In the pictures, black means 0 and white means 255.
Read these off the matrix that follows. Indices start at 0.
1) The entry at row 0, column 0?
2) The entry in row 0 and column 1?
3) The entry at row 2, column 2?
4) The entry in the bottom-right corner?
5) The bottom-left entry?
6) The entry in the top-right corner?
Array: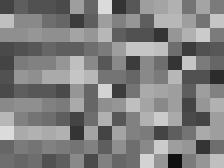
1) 68
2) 94
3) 150
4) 191
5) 110
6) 123
